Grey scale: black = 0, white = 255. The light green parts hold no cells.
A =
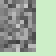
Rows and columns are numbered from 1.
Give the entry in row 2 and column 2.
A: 158
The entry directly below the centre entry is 107
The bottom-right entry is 146
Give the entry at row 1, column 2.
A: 92
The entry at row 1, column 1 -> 158
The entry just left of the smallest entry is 76
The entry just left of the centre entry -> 132
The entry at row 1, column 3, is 158
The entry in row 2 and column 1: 146
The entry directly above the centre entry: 132
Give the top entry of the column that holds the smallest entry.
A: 119
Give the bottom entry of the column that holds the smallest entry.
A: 198
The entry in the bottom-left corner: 119
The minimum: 62
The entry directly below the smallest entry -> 184
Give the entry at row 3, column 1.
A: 132
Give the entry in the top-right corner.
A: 119
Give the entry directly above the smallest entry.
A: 158
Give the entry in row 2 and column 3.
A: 76
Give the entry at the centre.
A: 198
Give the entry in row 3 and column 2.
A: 119
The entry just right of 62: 132
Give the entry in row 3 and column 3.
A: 146

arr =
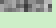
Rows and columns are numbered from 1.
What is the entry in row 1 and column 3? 154
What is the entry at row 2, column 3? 142
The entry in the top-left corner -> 99
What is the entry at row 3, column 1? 167
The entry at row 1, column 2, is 142
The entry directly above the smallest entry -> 85
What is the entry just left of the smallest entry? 113
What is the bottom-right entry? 126
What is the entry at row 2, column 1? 167
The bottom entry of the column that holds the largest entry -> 182

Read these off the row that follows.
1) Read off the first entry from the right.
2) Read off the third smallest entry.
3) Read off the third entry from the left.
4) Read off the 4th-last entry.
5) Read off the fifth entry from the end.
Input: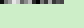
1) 71
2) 41
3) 155
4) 171
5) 55

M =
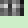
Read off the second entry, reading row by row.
119
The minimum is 18
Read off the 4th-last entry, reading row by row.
74
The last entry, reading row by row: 32
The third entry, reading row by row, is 74
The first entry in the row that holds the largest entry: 161
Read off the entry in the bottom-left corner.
104

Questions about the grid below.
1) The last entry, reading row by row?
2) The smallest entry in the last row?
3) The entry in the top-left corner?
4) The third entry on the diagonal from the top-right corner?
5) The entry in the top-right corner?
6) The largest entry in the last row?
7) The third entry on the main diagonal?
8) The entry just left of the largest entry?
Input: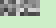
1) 85
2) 61
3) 85
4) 209
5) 154
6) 209
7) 140
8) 182

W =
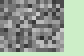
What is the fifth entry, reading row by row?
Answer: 158
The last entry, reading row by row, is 174
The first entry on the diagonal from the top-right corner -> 74
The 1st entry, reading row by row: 74
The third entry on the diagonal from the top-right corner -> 116
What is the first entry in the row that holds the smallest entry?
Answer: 174
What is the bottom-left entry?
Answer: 103
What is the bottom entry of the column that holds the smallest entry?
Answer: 103
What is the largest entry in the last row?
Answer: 188
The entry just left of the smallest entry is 103
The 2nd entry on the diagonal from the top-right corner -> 174
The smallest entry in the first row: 58
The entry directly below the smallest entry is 188
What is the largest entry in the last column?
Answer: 203
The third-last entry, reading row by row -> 74
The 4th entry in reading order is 131
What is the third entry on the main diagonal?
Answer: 116

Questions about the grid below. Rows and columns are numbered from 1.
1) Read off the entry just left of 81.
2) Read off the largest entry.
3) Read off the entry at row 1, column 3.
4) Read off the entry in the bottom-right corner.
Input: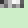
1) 166
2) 248
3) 192
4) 81

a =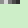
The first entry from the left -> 143
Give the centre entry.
119
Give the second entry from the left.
218

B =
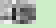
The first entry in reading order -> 184
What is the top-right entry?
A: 213
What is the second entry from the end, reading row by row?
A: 154
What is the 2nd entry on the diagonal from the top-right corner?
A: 142
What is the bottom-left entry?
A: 213
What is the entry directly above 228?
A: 184
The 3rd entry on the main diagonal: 228
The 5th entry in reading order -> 154
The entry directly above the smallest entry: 53
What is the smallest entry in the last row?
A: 69
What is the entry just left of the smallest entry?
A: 142
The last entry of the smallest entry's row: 84
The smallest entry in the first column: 126
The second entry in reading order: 198
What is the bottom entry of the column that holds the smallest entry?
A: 154
